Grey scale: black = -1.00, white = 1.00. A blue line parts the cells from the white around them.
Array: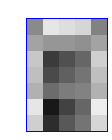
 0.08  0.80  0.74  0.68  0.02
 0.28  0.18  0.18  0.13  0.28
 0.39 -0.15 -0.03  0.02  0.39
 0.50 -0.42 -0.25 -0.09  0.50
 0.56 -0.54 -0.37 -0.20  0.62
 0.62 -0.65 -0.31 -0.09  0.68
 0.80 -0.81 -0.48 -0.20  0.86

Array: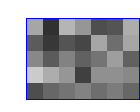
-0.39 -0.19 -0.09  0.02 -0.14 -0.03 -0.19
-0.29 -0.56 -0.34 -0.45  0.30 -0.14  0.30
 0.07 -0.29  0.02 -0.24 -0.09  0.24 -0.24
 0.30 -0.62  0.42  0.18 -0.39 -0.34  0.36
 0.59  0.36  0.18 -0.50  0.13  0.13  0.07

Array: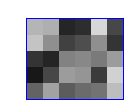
-0.81 -0.44  0.22  0.17 -0.54  0.64
-0.59 -0.71  0.02  0.07 -0.04  0.22
-0.22  0.27 -0.28 -0.16 -0.10  0.48
 0.42  0.37 -0.71 -0.65  0.69 -0.44
 0.54  0.12 -0.49 -0.39  0.12 -0.59

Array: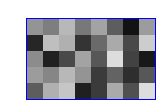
-0.70  0.50  0.38 -0.59 -0.17  0.33 -0.43  0.61
-0.27  0.38  0.55 -0.75 -0.54  0.33 -0.37  0.73
 0.10 -0.75 -0.43  0.28 -0.32  0.73 -0.48 -0.81
 0.16 -0.01  0.44 -0.06  0.28 -0.27 -0.86  0.22
 0.22  0.05  0.44  0.16 -0.54 -0.22 -0.64 -0.32

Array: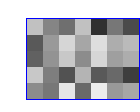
-0.30  0.20  0.68  0.30  0.74  0.36  0.46
-0.24  0.15  0.57  0.10  0.68  0.25  0.36
 0.10 -0.07  0.80 -0.18  0.85  0.20  0.30
 0.51  0.04 -0.13  0.51 -0.62 -0.07 -0.41
 0.57 -0.01 -0.36  0.41 -0.30 -0.18 -0.51

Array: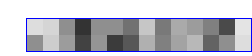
 0.12  0.61  0.22 -0.48  0.17 -0.54 -0.32  0.38  0.00  0.28  0.44 -0.22  0.12  0.73
 0.73  0.67  0.12 -0.60  0.12  0.12 -0.11  0.55 -0.05  0.33  0.22  0.00 -0.42  0.79

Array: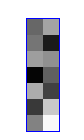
-0.96 -0.25
-0.55  0.58
-0.19  0.29
-0.08 -0.79
 0.02  0.95
 0.24  0.13
 0.35 -0.49

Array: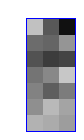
-0.36 -0.53 -0.47
-0.15 -0.21  0.17
-0.09  0.07  0.56
 0.02 -0.26 -0.03
 0.12  0.45  0.29
 0.40  0.34  0.23
 0.51 -0.31 -0.87

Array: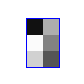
-0.87  0.36
 0.64 -0.33
 0.97  0.02
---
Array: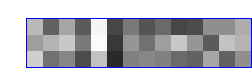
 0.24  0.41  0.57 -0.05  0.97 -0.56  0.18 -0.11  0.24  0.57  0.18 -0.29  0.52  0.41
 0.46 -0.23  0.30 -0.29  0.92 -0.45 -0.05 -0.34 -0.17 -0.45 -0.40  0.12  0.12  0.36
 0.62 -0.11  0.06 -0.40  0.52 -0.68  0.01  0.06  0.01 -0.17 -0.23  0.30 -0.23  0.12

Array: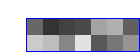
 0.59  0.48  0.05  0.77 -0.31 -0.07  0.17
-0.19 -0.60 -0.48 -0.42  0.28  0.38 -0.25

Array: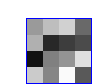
 0.59  0.05  0.96 -0.30
 0.21  0.49  0.64 -0.18
-0.86  0.00  0.16  0.76
 0.38 -0.69 -0.52 -0.41

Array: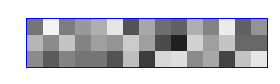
 0.43  0.09  0.54  0.03  0.25  0.15  0.59  0.25 -0.41 -0.75  0.64  0.25  0.54 -0.19 -0.19
 0.09 -0.29  0.03 -0.08 -0.08 -0.35  0.49 -0.53  0.69  0.75  0.09  0.31 -0.47  0.54  0.80
-0.08  0.91 -0.02  0.20  0.37  0.80 -0.35  0.31 -0.14 -0.24  0.37  0.03  0.85 -0.24  0.15

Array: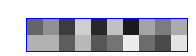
 0.39  0.39 -0.26  0.45 -0.32 -0.09  0.85 -0.15 -0.42  0.79
-0.21  0.13 -0.53  0.62 -0.69  0.51 -0.80  0.29 -0.03  0.34

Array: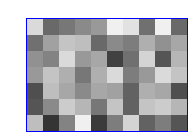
 0.14  0.03  0.71  0.20  0.31 -0.49 -0.12  0.66 -0.33  0.43
-0.33  0.08  0.60  0.43 -0.07  0.54 -0.23  0.54  0.60  0.43
-0.12  0.26  0.54  0.49 -0.18  0.08 -0.02  0.37  0.14  0.31
 0.20  0.54  0.37 -0.07  0.37  0.71 -0.02  0.20  0.71  0.54
-0.38  0.49  0.31  0.08  0.31  0.26 -0.23  0.37  0.31 -0.38
 0.49 -0.59  0.03  0.88 -0.54 -0.02  0.66 -0.23 -0.02 -0.33
 0.71 -0.18 -0.07  0.08  0.20  0.88  0.77 -0.12  0.88 -0.18

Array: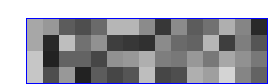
 0.31 -0.68  0.49 -0.11  0.14 -0.51 -0.57 -0.62  0.09 -0.17 -0.22  0.43 -0.51 -0.01 -0.33
 0.55 -0.39  0.19 -0.73 -0.28 -0.45 -0.33  0.49 -0.45 -0.39  0.37  0.25  0.66  0.04 -0.22
 0.55 -0.73 -0.22 -0.22 -0.45  0.14  0.19  0.37 -0.01 -0.06  0.19 -0.06  0.31  0.14 -0.06
 0.31  0.19 -0.28 -0.39 -0.17  0.43  0.43  0.09 -0.57  0.09 -0.28 -0.11  0.37  0.04 -0.68

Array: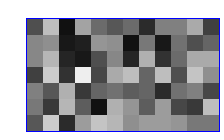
-0.06 -0.55  0.43 -0.27 -0.87  0.38  0.17 -0.27  0.22 -0.44 -0.55  0.49
 0.00 -0.32  0.38 -0.55 -0.21 -0.11 -0.27 -0.21 -0.66 -0.11  0.00 -0.44
-0.50  0.60 -0.61  0.87 -0.44  0.33  0.49 -0.21  0.49 -0.38  0.54  0.12
-0.32  0.60 -0.66  0.22  0.54  0.43  0.12  0.22  0.22  0.17 -0.06 -0.06
 0.06  0.43 -0.71 -0.81 -0.38  0.06 -0.71  0.38 -0.61 -0.16  0.33  0.33
 0.06  0.12 -0.81 -0.76  0.17  0.12 -0.87 -0.06 -0.81 -0.11 -0.38 -0.21
-0.38  0.49 -0.87  0.28 -0.16 -0.32 -0.16 -0.66  0.00  0.00  0.33 -0.50

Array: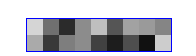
 0.33 -0.55 -0.01  0.10 -0.49 -0.77 -0.39 -0.87  0.61
 0.67 -0.12 -0.66  0.10  0.50 -0.33  0.27  0.21  0.04
